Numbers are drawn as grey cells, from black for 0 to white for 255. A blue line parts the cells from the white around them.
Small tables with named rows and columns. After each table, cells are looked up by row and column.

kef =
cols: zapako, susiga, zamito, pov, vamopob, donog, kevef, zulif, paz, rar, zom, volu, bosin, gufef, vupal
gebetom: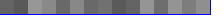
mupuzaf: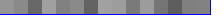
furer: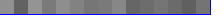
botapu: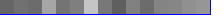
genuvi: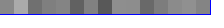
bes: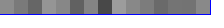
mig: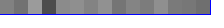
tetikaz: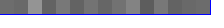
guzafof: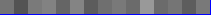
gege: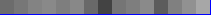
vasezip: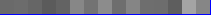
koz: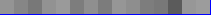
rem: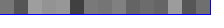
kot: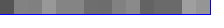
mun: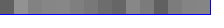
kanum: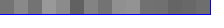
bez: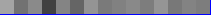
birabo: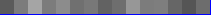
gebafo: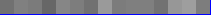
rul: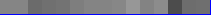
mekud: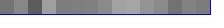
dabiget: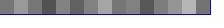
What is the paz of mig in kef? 117
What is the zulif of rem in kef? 117
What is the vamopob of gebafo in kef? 134
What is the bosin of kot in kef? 106
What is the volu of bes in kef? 106
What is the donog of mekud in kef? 126
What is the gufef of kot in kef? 159
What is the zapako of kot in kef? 85
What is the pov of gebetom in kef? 137
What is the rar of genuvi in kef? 141
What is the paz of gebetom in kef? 90
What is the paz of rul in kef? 135
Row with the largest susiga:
genuvi

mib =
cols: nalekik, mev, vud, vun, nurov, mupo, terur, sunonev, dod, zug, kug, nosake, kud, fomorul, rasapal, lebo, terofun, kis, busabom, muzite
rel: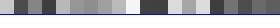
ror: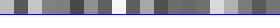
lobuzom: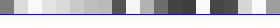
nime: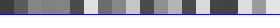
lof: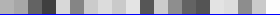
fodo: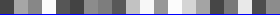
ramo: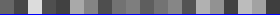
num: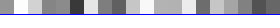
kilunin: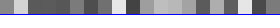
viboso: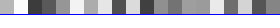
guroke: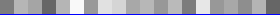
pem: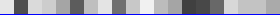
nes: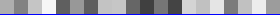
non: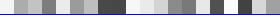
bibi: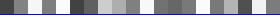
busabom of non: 215
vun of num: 133
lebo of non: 81
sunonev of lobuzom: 186
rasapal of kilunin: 91
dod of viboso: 80
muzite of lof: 253
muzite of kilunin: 123
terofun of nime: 67
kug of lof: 86
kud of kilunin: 184

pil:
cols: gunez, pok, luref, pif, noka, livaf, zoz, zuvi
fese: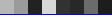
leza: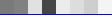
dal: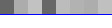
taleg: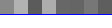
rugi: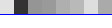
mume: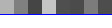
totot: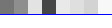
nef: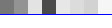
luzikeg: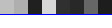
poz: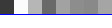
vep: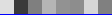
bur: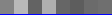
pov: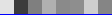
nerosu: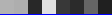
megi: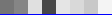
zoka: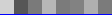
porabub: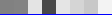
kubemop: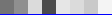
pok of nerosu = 174
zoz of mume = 124
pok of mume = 128
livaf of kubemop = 219
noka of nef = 231
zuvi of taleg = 94
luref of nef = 227
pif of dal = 103
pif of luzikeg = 215
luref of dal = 194
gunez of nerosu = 178
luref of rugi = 149
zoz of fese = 107
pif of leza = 70
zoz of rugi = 222

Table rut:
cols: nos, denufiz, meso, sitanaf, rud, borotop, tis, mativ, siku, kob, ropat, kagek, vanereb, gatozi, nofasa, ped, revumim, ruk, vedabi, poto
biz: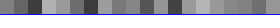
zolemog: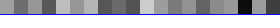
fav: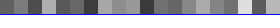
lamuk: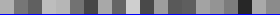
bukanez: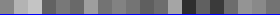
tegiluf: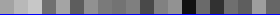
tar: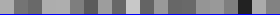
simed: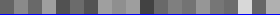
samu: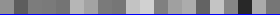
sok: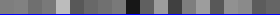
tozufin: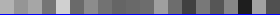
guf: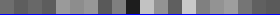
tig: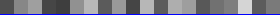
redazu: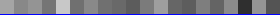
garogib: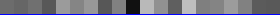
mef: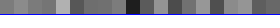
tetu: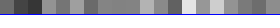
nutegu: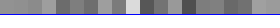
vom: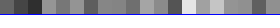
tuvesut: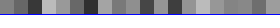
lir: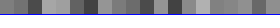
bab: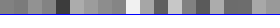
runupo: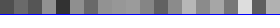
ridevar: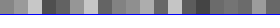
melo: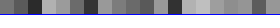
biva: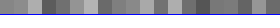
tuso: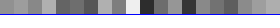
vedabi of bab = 168
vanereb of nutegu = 153
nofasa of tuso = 137
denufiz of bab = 123
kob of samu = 195
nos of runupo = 80
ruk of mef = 149
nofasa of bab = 90
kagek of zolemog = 157
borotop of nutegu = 126
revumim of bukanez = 109
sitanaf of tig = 70
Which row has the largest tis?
ridevar

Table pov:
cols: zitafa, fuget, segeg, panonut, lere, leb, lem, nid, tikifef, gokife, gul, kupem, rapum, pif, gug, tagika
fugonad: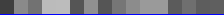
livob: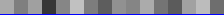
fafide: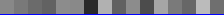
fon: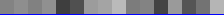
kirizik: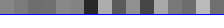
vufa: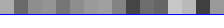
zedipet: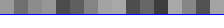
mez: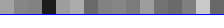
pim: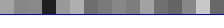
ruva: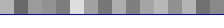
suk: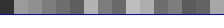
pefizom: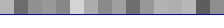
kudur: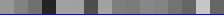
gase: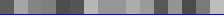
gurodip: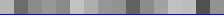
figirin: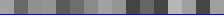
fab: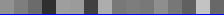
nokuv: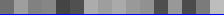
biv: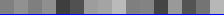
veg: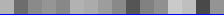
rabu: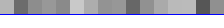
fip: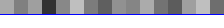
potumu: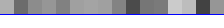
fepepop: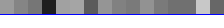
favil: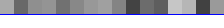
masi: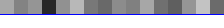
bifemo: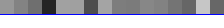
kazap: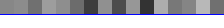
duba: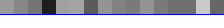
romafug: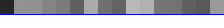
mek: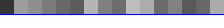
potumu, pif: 189
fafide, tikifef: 97
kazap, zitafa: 135
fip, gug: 191
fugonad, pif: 111
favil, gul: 108
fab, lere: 158
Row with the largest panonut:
fugonad

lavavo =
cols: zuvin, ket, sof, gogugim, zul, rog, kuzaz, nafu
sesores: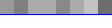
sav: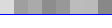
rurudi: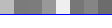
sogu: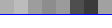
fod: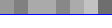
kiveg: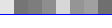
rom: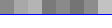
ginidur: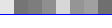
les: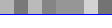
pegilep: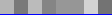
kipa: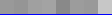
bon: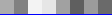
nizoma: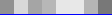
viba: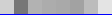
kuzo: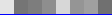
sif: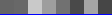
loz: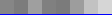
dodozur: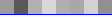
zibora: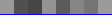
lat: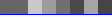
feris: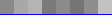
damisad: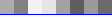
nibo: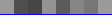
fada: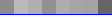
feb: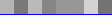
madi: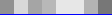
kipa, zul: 137
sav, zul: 152
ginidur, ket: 117
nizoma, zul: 231
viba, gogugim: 172
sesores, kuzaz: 194
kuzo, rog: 149
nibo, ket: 79
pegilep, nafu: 115
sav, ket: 159
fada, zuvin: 140
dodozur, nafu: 144
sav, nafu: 136
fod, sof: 170
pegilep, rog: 150
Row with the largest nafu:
viba

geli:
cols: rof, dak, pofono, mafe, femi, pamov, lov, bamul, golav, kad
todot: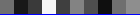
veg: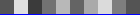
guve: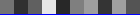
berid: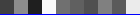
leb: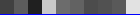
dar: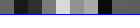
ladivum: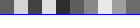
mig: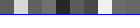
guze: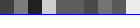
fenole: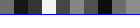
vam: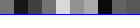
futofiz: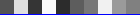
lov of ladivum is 135
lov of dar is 169
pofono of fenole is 54
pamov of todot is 131
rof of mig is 92
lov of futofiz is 119
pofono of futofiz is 53
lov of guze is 74
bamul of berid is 128
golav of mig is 108
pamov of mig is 91
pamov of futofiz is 93
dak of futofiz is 223
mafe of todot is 246
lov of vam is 170
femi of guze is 92
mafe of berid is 250

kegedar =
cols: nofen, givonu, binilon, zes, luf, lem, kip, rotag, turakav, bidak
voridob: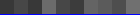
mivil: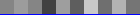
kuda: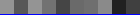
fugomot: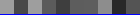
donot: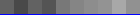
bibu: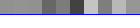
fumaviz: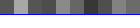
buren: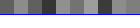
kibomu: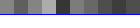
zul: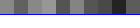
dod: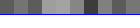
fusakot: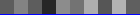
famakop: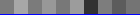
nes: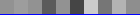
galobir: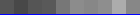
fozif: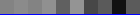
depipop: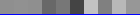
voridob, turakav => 78
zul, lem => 132
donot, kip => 141
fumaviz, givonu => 167
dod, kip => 60
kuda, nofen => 148
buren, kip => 157
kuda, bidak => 64
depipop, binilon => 143

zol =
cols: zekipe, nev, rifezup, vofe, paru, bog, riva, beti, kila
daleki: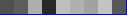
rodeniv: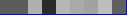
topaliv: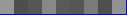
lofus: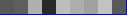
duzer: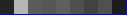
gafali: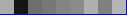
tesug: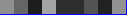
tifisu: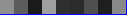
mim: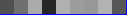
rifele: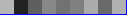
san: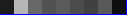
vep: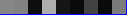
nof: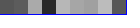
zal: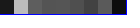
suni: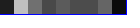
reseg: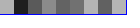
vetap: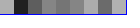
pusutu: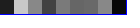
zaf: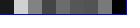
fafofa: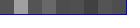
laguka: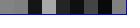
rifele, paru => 114
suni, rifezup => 112
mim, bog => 157
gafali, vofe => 120
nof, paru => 183
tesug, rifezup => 29
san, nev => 182

